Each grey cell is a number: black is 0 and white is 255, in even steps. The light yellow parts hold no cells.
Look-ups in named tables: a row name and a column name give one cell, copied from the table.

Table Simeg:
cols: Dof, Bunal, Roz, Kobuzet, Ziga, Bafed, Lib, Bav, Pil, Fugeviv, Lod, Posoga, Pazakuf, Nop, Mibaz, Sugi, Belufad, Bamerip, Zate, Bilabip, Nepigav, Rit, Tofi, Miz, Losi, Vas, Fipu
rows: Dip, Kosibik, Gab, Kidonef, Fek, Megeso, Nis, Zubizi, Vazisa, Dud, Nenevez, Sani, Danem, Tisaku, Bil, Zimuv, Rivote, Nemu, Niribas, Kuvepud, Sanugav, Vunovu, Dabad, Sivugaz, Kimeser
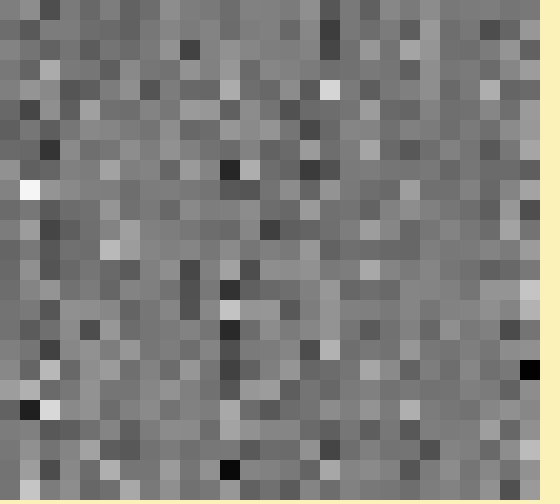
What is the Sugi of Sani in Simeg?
100
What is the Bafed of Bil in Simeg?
102
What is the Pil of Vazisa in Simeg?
102
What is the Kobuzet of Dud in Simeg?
137
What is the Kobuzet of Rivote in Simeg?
139
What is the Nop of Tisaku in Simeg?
142
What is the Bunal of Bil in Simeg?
132
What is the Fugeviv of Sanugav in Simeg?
129
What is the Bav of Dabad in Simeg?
114
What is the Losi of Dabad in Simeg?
105
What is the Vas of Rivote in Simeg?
75
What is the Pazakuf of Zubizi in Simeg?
130
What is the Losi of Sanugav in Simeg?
134
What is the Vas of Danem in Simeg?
123
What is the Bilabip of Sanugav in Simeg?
123
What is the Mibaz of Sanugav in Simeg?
108
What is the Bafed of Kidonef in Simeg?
94
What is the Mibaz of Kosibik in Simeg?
104
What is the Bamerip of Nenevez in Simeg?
115

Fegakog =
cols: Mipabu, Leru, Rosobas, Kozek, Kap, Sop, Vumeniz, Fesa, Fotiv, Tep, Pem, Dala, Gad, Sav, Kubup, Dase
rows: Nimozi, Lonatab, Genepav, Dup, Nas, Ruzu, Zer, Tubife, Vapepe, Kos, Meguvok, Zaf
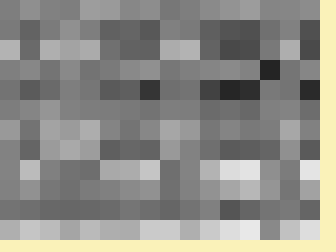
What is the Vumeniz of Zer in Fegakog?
116
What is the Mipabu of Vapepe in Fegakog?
131
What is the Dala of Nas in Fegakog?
38
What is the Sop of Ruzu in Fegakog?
124
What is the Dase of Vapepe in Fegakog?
228
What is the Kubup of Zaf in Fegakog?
193
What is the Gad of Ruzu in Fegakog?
104
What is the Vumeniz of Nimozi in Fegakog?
135
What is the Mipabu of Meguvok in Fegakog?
115

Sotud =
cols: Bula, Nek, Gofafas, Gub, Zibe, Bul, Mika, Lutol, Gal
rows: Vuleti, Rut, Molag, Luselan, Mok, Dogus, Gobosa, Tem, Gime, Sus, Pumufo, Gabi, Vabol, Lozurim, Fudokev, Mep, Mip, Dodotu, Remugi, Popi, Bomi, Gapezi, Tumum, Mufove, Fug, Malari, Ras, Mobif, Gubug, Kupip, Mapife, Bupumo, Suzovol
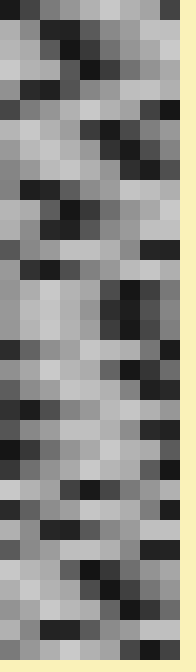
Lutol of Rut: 192
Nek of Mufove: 112
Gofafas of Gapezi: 156
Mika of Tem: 26
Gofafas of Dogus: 149
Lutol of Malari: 125
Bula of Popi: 93
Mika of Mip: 24
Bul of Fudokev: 76

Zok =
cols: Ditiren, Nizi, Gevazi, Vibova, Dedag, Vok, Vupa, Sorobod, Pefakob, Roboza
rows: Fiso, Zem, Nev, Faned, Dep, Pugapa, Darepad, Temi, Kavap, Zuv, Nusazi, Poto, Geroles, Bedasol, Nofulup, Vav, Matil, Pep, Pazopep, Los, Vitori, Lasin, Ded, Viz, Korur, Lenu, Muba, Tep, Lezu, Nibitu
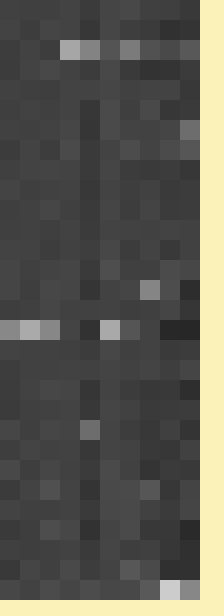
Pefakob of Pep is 58
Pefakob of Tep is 55
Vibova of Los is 69
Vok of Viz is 74
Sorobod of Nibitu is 89
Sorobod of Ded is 57
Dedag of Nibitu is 76
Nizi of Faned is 67
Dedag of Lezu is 61
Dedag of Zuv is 56
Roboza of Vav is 54
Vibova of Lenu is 66
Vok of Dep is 70
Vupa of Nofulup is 69
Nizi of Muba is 62
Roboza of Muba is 42
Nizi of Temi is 67

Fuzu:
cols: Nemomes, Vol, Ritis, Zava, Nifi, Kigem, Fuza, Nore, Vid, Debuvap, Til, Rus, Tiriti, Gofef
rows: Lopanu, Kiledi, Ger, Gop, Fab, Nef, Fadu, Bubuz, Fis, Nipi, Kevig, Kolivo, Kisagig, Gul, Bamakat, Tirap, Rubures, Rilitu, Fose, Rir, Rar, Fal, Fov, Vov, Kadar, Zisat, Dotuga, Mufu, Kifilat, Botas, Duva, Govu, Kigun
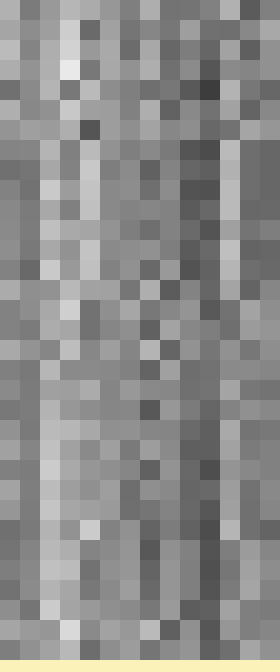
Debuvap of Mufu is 129
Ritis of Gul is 201
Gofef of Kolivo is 126
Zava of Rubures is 166
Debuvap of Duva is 93
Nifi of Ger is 153
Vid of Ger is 103
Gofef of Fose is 134
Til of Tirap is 89
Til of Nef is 114
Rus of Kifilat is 118
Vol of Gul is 105
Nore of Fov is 157
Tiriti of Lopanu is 91
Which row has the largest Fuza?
Tirap

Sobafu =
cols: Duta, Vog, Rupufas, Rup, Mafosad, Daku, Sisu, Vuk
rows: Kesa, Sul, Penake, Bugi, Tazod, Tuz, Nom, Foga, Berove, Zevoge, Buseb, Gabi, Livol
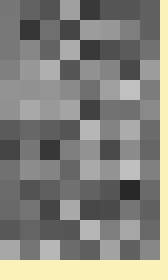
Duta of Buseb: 104
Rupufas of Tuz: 153
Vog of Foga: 119
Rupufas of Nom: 94
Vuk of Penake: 113
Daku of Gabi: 126
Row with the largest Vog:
Tuz

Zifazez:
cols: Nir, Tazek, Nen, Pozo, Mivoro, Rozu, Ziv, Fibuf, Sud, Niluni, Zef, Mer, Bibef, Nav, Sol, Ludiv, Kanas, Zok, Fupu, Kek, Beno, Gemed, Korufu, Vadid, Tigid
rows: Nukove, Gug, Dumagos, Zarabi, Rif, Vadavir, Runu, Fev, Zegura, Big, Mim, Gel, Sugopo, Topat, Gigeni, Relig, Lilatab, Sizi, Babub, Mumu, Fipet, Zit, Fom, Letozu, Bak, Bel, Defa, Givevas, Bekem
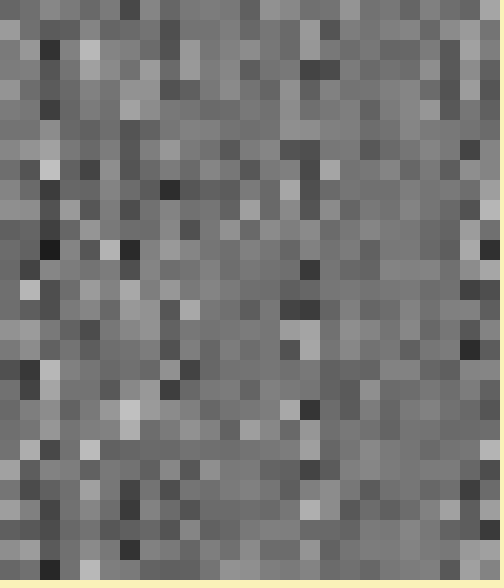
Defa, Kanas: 105
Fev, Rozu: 124
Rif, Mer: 138
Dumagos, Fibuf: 107
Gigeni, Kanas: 118
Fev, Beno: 117
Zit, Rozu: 129
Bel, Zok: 88
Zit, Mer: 98
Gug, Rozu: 101

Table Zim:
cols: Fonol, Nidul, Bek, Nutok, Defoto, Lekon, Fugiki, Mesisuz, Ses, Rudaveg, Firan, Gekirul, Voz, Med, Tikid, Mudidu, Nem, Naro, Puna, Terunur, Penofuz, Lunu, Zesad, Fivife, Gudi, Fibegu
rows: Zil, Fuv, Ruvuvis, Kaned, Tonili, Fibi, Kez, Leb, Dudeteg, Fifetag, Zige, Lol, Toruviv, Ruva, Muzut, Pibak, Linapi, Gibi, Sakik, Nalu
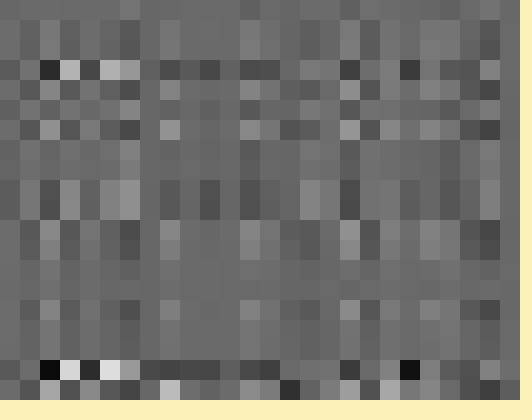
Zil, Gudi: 114
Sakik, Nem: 113
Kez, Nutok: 85
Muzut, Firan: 106
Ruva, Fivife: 103
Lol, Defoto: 115
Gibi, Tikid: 102
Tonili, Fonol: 108
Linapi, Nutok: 97
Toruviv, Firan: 104
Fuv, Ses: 115
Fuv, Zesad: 116
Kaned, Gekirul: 97
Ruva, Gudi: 98
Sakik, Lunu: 125
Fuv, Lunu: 116
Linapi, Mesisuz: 103
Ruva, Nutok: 99

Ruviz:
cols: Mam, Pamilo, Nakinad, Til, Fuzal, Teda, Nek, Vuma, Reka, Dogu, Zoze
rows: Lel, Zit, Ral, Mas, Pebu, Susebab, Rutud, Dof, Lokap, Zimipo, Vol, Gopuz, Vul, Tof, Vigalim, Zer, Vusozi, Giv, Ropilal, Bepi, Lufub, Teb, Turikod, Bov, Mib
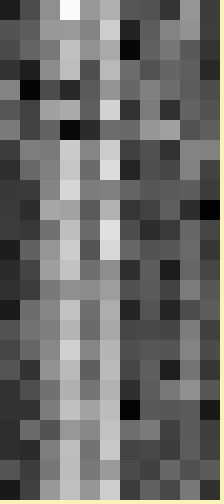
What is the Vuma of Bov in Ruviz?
65
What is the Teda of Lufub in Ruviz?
188
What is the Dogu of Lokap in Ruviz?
129
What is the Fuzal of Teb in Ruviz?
136
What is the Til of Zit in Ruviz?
153
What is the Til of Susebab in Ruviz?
170
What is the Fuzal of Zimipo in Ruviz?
124
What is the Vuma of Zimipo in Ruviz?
87
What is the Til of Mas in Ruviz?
189
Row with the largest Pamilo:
Dof

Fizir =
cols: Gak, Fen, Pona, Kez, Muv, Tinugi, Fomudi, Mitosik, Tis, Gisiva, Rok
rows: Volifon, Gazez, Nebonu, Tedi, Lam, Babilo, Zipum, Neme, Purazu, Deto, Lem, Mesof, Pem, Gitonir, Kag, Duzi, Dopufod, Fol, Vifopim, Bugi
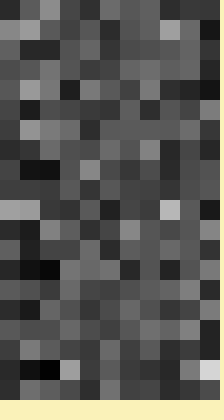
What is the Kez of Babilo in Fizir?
69
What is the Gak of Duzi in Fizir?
44
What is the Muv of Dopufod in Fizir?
76
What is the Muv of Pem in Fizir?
106
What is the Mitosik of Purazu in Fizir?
76
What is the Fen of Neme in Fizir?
53
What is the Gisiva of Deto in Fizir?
76
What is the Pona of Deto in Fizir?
59
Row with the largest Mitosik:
Neme

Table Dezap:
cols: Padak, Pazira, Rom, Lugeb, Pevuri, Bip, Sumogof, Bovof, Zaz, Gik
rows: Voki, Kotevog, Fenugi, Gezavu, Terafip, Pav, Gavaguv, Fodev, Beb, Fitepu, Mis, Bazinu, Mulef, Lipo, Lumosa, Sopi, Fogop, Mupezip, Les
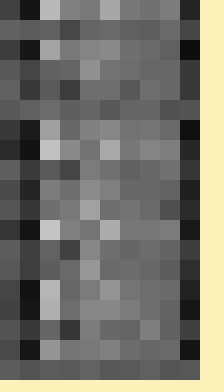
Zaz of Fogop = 97
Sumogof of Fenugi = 111
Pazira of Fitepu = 37
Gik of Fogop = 64
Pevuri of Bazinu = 116
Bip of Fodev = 168
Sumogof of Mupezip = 108
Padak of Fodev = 42
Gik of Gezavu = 57
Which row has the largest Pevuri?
Mis

